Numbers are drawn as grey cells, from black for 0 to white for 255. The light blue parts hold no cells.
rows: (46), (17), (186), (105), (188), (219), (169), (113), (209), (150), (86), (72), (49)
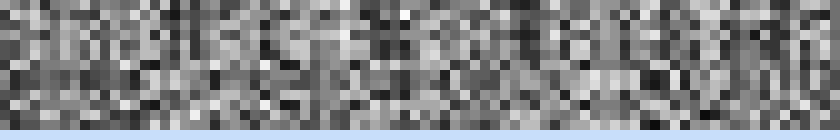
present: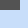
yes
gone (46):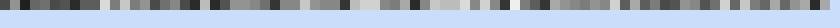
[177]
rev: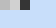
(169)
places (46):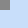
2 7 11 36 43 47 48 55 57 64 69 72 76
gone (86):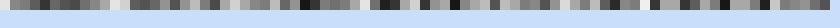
[158]
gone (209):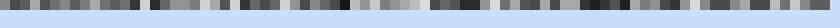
[64]
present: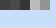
no

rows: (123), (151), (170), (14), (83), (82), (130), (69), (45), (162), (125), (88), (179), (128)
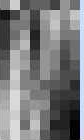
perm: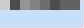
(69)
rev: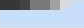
(162)
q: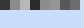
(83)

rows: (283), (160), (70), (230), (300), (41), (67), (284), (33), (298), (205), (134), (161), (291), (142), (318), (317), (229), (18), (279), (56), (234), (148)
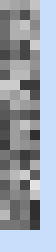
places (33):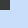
3 4
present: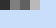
no
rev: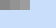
(142)
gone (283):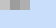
[166]

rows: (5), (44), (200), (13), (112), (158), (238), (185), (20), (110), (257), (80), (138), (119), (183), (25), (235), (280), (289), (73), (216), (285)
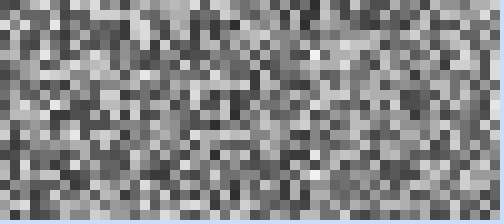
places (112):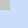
5 8 36 37 47
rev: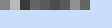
(235)
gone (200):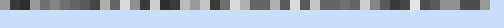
[163]
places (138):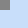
3 5 13 14 24 29 32 38 43 46
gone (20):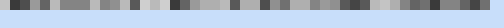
[122]

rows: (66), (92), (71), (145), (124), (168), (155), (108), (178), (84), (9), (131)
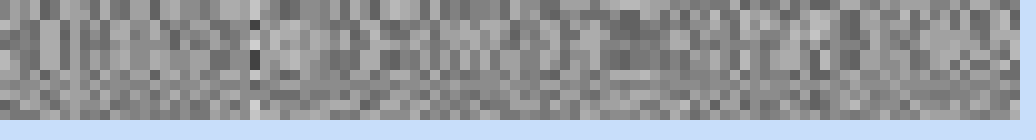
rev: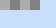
(9)
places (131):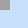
5 8 12 22 24 30 31 33 37 46 50 60 65 72 75 80 82 94 95 96
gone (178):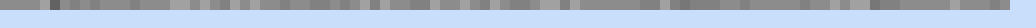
[151]
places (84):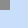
3 12 15 17 21 25 26 27 31 34 37 46 49 51 54 61 63 67 71 76 77 78 84 86 90 98
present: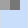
yes
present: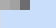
yes

